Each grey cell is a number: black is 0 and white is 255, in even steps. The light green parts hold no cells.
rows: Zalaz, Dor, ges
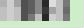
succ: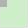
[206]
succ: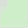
[192]
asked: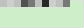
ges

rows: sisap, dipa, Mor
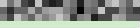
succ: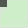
[59]
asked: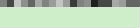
Mor

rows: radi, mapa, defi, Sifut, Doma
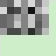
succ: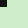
[172]
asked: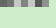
Sifut
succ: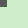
[145]
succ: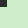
[103]
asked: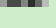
Doma
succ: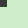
[73]

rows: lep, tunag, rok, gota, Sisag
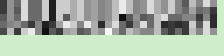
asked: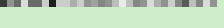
lep
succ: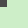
[189]
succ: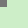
[58]

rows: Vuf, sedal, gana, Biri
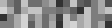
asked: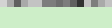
sedal
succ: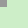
[64]
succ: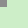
[169]
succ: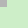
[125]
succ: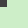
[195]
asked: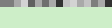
Biri

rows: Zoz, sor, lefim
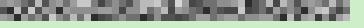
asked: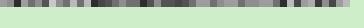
lefim
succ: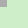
[59]
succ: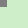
[71]
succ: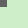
[45]
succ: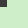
[142]

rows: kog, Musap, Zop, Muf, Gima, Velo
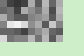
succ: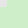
[242]
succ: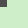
[184]
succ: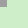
[90]

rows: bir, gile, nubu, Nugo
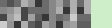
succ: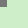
[204]
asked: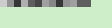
Nugo
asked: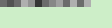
bir
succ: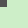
[107]
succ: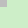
[70]

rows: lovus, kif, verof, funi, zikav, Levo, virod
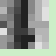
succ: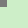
[59]
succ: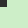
[33]
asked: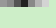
lovus
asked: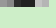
Levo
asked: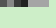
funi
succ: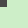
[33]

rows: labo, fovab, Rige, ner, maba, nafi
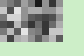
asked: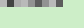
nafi
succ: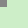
[121]
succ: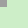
[121]

